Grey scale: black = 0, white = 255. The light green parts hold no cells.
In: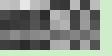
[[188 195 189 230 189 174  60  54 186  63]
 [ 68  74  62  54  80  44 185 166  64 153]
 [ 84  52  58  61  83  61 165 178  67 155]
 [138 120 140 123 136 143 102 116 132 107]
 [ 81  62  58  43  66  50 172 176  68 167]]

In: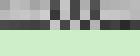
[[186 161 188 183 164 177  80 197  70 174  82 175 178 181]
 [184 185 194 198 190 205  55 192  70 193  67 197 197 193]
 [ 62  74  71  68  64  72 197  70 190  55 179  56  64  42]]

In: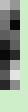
[[150 189]
 [ 71 125]
 [  8 113]
 [107  93]
 [ 94  31]
 [ 40   9]
 [172  50]
 [228  89]
 [138  39]]

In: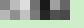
[[102 133 187 221 113  25 160]
 [ 73 183 144 193 122  38  80]]

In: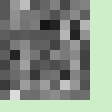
[[129  87 152 189  81 101 129  71 120]
 [ 94  88 144 119 120 106  82 110 137]
 [181 110 139 116 124  20  34 162  51]
 [146  94  86  90  84  83  84 182  34]
 [ 77  76 122 138  95  97  67 120 154]
 [ 66  94  35 144 117  69 136 122 137]
 [ 65  67 112 160  79  89  77  93 161]
 [ 92  90 107 121  55 108 114  42 131]
 [ 81  57  94 156 120 156  97 195 150]
 [110 106 219 112 109 130 139 122 108]]

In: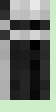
[[196  32 208 197 232]
 [181  46 193 189 204]
 [ 38 174  27  36   7]
 [182  48 200 186 212]
 [ 43 171  27  34   1]
 [ 41 166  25  28  21]
 [ 46 177  28  30   6]
 [ 46 177  31  35  14]
 [ 33 175  23  37  13]
 [ 42 174  30  36   8]]

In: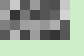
[[200 135 201  85 155  84  79]
 [212 172  52 118  68  85  98]
 [ 89 128 110 159 164 150 174]
 [ 87  88 183  68 157  67  52]]

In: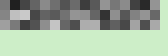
[[148 122  32  69 100 138 111  83 107  61  89 148 119 139  65  41]
 [104 133 191 201  71  99  90 114 148 144 101  51 143  87 130 148]
 [169 159 122  63  82 142 196 102  78 173 175  74  96  72 163  79]]
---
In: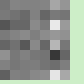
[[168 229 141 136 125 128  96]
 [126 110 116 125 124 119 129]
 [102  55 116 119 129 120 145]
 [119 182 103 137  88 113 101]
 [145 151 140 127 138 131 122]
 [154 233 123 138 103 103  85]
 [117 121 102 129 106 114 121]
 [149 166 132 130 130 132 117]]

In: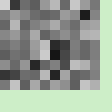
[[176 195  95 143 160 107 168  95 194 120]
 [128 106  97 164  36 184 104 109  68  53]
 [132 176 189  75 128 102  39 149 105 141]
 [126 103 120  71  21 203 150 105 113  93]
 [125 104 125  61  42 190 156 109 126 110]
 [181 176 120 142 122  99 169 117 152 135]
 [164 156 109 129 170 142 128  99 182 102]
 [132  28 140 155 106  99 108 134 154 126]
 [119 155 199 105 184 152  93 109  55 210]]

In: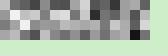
[[115  20 174 161 113 154  97 144 111 135 191  82 118 186 166]
 [214  94 172 199 121 177 168 176 186 151 154 140 240 163 124]
 [186  83 159  98 116  45 201 117 220 212 127 202 192 241 152]
 [ 97 170 159  55  99  84 211 164  80  83 139  69  95 112 194]]

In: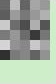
[[146  99 134 122  48]
 [167 200 135 146 212]
 [118  57 108 151 122]
 [ 85 175  77 109 202]
 [177 152 120 155  93]
 [153 166 100 188 103]]

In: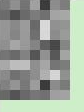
[[162 159 113 118 105  84 104]
 [122 140  59 156 120 148 129]
 [144 212 176 142 124 113 138]
 [124 117 166 143 190 189 168]
 [164  88 145  85 130 106 117]
 [133  72  95 132 152 166 143]
 [154 140 215 111 154 133 149]
 [148 145 216 105 155 137 149]
 [167 164 113 124 106  79 107]
 [125 140  60 160 116 143 121]]

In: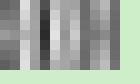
[[114 188 158 109 153 165 176  90 157 223 106  95]
 [108 177 148 107 170 163 197  70 160 218 114 108]
 [106 163 137 109 186 158 213  54 164 206 125 125]
 [108 137 119 115 202 147 226  43 162 176 145 154]
 [105 154 131 110 192 155 219  48 164 198 132 134]
 [107 170 142 108 178 160 206  61 162 213 120 115]
 [111 183 153 108 162 164 187  80 159 222 110 100]]
